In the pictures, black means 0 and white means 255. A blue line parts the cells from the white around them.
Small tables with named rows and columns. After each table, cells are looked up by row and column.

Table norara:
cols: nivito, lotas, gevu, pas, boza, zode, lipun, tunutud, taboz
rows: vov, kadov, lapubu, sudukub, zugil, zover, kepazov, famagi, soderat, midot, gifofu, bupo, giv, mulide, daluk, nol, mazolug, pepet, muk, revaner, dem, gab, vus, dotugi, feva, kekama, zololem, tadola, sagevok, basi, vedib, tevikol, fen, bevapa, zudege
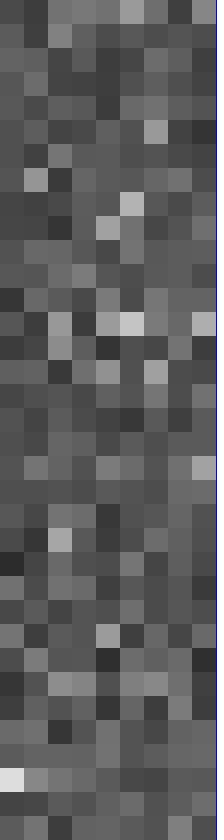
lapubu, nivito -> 99
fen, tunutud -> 90
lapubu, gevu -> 69
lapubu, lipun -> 108
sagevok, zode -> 127
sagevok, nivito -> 54
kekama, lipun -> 75
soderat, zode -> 179
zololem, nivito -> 116
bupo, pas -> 123
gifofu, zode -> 115
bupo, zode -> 77
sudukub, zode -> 80
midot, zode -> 113
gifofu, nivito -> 82
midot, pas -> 91
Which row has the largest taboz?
mulide

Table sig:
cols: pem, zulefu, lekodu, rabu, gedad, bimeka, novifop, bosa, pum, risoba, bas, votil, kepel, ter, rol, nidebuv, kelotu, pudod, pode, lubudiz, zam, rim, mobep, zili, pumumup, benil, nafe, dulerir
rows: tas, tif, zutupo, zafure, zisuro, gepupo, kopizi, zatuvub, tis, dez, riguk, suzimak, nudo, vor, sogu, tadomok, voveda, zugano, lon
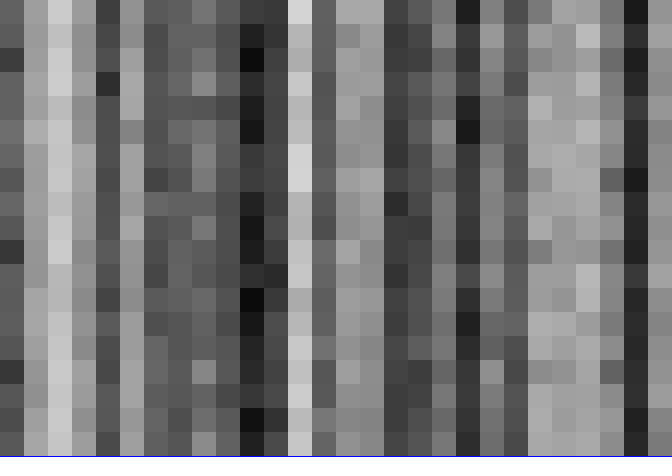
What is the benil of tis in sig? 132
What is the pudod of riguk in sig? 69
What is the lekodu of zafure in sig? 204
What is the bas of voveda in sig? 55
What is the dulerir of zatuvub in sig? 140
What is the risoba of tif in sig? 77
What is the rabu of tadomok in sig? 160
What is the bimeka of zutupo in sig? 159
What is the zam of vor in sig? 103
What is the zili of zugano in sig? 156
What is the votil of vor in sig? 77
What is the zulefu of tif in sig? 154
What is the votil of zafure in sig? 69
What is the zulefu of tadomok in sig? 149
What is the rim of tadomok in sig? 72
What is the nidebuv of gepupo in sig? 145
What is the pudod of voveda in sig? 66
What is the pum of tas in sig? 116
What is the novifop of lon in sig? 95
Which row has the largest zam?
tif

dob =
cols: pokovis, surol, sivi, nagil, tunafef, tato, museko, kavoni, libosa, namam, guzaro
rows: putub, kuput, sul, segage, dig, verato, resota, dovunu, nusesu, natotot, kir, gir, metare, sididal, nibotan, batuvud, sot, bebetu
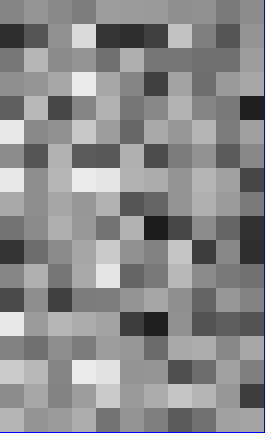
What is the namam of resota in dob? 91
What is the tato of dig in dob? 117
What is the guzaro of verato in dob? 160
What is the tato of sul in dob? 175
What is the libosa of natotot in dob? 140
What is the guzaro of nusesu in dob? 122
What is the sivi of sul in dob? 139
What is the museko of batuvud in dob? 149
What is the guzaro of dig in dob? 31
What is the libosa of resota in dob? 146
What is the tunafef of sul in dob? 112
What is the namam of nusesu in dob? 155
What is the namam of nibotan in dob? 136
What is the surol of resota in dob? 85

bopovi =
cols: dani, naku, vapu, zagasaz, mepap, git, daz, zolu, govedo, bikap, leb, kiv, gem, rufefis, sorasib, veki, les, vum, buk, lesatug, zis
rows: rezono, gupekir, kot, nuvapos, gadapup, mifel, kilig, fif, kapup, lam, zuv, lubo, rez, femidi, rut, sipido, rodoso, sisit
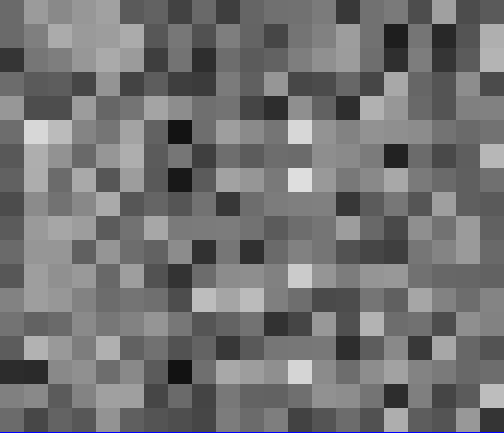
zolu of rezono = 66
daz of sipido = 91
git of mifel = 163
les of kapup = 119
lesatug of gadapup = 128
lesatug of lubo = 102
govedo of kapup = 114
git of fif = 157
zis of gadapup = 129
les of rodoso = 45
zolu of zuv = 140
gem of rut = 119
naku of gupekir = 127
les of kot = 47
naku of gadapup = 77
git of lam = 114
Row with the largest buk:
rut

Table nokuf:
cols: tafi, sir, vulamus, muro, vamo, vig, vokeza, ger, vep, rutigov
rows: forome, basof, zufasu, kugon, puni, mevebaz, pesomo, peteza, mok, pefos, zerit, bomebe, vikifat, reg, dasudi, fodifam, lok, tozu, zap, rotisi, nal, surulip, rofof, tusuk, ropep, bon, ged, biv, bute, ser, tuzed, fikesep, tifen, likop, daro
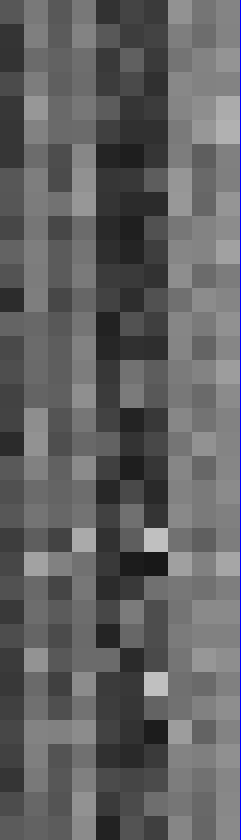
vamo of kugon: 60
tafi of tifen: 53
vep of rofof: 95
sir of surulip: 116
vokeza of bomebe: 50
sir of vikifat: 126
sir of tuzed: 131
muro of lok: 143
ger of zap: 117
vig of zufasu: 96
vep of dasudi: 100

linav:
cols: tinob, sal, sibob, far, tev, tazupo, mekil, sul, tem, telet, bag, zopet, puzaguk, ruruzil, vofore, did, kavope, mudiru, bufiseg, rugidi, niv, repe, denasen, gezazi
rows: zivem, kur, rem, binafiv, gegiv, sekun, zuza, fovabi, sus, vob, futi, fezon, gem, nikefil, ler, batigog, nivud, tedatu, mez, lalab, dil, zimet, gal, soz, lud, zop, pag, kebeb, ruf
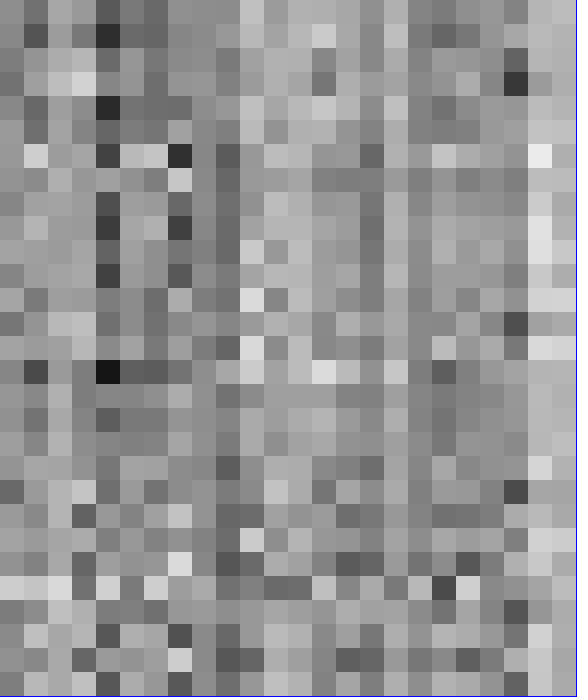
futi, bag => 201
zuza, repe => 147
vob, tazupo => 166
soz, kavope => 154
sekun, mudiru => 129
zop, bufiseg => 115
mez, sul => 165
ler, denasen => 217
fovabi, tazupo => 145
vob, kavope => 179
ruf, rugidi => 170
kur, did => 136
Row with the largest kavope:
batigog

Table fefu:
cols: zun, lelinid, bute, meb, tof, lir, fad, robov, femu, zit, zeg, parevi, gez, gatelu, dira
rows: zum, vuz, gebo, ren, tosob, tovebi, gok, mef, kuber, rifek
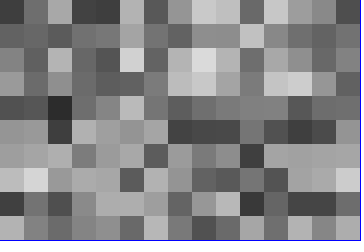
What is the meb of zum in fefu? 66
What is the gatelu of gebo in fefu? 104
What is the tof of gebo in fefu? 84
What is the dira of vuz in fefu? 114
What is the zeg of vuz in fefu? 193
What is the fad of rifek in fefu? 183
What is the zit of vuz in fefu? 141
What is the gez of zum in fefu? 157
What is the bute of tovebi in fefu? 62
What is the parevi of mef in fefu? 83
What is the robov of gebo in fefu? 180

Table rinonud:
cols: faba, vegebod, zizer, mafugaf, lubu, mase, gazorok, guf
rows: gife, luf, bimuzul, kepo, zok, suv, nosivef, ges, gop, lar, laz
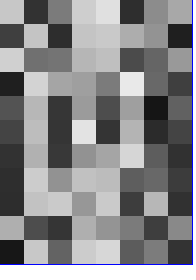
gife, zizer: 123
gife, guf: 168
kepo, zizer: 165
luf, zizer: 45
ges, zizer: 146
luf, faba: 63
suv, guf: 68
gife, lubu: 224
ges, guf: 60
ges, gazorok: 104
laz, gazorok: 124
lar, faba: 175
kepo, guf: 63
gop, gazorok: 183

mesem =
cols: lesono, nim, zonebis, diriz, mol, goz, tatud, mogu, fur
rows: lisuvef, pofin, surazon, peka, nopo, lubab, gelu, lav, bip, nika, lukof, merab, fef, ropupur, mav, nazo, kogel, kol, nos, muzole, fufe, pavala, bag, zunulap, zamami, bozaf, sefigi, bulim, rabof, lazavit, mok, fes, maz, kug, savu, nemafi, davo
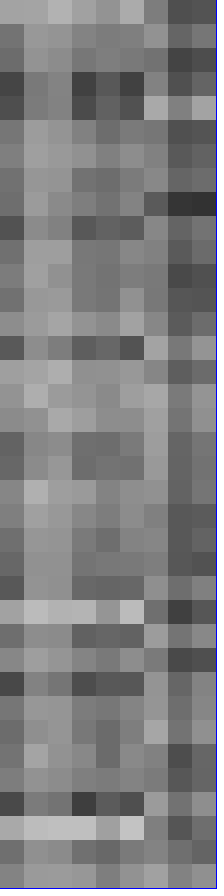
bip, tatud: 90
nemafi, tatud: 131
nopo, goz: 81
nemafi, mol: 104
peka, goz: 65
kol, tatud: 160
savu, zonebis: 191
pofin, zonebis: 148
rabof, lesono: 72
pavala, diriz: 135
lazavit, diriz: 124
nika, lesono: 82
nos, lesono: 99
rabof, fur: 131
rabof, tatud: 148
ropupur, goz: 162
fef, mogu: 86
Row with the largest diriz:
savu

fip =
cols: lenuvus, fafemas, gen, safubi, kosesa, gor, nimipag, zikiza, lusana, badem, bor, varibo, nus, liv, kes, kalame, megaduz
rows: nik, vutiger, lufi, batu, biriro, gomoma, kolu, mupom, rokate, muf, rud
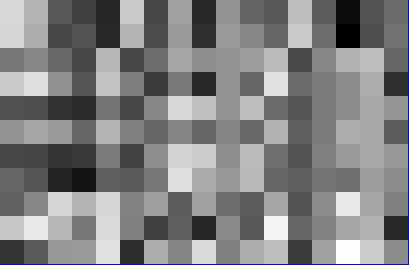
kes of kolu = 155
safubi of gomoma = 102
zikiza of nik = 162
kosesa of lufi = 183
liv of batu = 123
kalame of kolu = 169
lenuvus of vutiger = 213
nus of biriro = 86

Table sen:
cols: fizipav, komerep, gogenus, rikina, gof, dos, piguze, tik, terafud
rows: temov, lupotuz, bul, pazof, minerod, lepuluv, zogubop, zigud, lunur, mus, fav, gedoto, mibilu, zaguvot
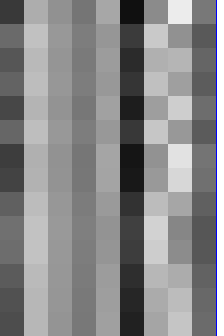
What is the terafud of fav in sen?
87
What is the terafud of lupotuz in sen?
89
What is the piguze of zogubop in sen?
146
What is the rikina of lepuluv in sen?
125
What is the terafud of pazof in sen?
92
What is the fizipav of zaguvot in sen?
77
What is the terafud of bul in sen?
101
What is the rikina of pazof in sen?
125
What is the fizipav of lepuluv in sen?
102
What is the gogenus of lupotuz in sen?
152
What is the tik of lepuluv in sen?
152
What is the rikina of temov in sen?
117
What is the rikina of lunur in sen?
124
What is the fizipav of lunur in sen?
96
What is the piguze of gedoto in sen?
183
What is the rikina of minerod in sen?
119
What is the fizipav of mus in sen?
112
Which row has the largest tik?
temov

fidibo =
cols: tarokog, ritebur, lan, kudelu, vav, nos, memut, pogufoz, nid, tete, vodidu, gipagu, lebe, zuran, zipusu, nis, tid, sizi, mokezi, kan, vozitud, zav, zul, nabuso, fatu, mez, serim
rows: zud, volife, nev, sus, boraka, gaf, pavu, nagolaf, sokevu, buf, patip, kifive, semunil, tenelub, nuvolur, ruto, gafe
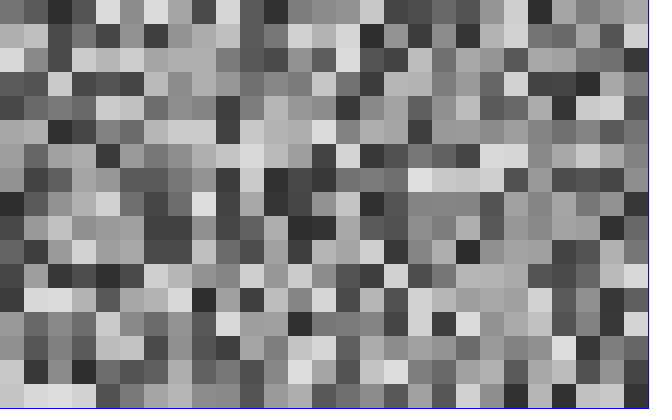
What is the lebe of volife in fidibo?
209
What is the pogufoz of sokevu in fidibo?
108
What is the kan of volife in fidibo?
53
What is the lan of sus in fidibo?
202
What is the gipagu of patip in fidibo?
161
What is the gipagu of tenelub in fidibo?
159
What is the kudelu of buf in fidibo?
143
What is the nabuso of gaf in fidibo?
113
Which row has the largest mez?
boraka

